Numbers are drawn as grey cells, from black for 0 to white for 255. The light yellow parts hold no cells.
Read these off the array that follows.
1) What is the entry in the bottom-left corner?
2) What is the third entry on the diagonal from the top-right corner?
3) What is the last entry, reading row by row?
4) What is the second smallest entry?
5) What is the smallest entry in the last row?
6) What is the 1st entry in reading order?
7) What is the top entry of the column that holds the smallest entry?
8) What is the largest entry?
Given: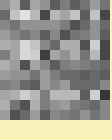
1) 156
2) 105
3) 135
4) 62
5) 81
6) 146
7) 116
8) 225

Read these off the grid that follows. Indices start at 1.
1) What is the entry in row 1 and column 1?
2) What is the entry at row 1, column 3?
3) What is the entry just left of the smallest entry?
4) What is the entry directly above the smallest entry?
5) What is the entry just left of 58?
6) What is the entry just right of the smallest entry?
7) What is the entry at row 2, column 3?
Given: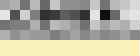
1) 163
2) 114
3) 228
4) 114
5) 49
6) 104
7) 208

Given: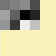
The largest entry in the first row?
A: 139
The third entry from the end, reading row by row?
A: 56
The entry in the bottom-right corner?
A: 193
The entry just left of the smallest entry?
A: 97

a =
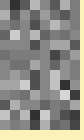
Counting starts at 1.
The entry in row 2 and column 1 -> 175
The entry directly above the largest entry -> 49
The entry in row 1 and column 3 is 89
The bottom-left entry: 145
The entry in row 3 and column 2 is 113
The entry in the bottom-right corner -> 69
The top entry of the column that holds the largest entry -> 175
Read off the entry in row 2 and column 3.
145
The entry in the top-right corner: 124
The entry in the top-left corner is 134
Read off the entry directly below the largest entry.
113
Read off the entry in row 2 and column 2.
89
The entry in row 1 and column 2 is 49
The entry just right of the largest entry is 60

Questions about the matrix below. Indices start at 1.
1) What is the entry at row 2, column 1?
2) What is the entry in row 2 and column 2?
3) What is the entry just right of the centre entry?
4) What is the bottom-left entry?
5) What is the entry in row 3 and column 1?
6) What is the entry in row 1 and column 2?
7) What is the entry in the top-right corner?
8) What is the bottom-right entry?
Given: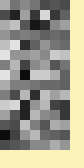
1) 75
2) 34
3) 203
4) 75
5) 172
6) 116
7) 75
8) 148

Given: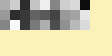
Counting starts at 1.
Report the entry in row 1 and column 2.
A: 206
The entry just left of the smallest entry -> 218
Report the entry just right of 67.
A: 153
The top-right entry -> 12
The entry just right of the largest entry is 57
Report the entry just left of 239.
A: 197
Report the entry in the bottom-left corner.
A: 133
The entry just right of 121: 174

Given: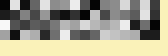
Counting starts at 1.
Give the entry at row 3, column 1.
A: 248
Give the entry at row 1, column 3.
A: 16
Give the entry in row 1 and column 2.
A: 226
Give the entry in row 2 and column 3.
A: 130
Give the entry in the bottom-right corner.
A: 28
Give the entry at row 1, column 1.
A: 5
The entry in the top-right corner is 60
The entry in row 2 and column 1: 28
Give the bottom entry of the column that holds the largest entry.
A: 162
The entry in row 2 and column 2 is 49
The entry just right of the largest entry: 82
